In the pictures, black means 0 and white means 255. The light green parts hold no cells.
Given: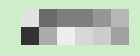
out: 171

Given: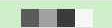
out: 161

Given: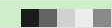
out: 99

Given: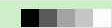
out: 89

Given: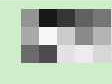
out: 76

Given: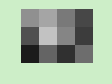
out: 100

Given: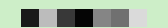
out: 188

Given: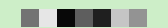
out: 230
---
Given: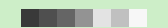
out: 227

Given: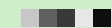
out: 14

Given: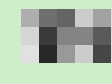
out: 162

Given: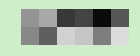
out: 11

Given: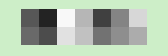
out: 64

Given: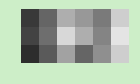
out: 122
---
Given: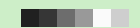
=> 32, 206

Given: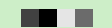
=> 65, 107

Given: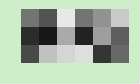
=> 116, 104

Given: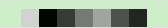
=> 210, 36

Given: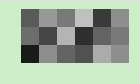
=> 90, 142

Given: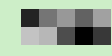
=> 35, 56

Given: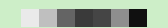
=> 234, 16

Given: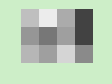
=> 191, 138

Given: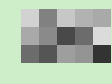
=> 210, 51
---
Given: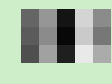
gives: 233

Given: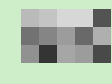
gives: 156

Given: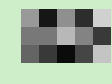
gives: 69

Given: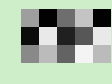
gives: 244

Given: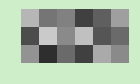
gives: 170

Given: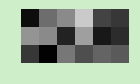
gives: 100

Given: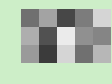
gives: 112
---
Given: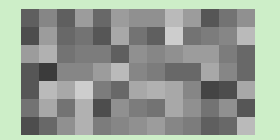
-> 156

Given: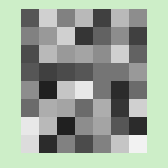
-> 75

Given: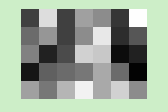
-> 129

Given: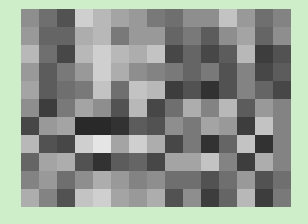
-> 184

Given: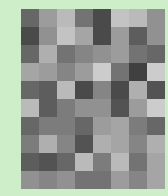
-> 103
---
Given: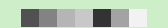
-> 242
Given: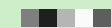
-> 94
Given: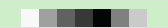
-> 202
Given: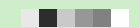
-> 254
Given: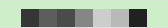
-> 33
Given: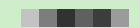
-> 155
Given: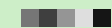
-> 21
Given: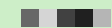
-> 181
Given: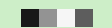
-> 93
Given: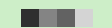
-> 212
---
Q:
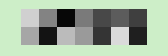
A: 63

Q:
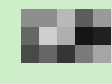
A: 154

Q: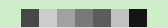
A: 21

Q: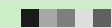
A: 97

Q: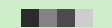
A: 205

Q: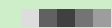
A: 157

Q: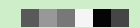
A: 69

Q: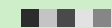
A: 134
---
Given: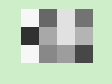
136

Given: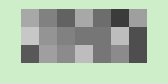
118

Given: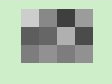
145

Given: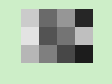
127

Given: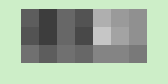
132

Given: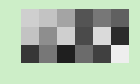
107

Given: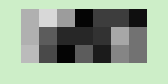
27

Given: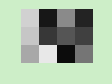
232

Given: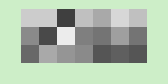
85

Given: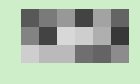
111
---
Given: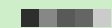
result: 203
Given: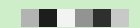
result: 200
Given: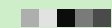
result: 74
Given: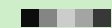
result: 56
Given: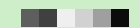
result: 12
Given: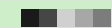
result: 124
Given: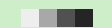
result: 37
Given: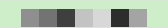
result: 164
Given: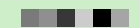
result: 165
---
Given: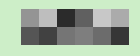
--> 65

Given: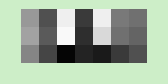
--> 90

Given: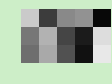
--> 178

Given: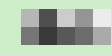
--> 57

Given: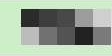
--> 113

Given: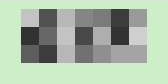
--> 103
